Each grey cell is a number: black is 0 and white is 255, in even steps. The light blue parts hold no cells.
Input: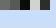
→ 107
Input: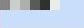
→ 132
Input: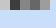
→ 198
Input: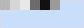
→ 183
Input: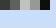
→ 57
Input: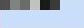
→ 79
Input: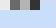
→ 234
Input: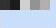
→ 48
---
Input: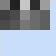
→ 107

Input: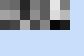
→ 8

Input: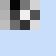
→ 50

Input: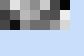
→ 151

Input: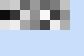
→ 237

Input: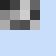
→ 79

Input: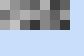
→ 106

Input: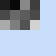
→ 82

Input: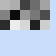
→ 32

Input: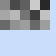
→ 105
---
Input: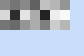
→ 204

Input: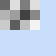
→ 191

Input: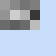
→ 106

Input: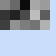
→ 116

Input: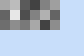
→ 66

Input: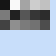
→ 114

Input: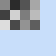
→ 147

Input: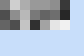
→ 229

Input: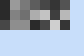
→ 207

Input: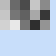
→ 46
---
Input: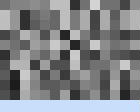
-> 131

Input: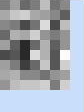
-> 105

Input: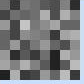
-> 120

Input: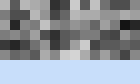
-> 183

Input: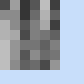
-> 53
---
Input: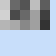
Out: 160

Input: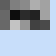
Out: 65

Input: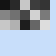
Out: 102

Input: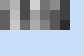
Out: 87

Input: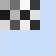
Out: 237

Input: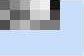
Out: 124

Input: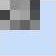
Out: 99

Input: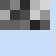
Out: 34

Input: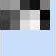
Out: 242
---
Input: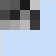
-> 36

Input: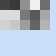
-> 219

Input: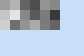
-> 228

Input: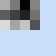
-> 64

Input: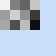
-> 208

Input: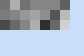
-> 133

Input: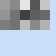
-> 115
